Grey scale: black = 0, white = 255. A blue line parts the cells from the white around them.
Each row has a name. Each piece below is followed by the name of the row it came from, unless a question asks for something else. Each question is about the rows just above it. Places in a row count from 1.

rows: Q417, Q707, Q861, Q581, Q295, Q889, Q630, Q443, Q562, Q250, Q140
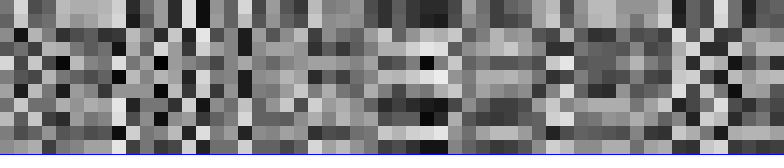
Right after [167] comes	[125]
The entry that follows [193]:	[98]
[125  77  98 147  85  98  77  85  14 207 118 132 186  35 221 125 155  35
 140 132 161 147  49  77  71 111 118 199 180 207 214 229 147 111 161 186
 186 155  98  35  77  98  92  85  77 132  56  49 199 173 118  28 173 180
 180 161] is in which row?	Q250
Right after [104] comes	[132]

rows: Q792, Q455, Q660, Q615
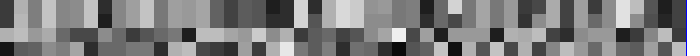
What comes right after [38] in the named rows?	[66]
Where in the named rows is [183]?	Q455, 2
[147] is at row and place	Q792, 27
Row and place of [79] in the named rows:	Q455, 47
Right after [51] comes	[140]
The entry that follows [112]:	[105]

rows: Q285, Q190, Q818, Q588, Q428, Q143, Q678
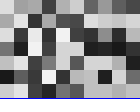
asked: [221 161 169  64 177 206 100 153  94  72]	Q285
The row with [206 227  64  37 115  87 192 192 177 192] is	Q678
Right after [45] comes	[185]
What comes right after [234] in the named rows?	[51]
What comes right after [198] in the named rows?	[213]

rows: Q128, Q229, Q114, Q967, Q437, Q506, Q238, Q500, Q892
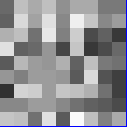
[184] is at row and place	Q437, 2
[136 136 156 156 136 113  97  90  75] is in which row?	Q500
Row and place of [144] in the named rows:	Q128, 5
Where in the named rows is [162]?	Q229, 3
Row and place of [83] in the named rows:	Q506, 8
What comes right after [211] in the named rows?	[205]
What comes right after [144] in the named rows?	[170]

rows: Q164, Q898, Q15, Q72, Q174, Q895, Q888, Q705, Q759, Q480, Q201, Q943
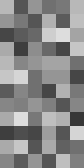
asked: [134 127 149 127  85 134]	Q705
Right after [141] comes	[104]
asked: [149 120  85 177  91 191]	Q898
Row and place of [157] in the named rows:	Q480, 4
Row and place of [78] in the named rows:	Q480, 2

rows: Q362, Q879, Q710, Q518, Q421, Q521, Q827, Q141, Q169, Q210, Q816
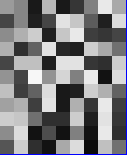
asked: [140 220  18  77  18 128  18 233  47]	Q210
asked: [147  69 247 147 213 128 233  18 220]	Q521
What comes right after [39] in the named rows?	[31]
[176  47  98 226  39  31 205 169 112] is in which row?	Q518
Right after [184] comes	[25]
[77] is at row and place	Q210, 4
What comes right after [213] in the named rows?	[128]

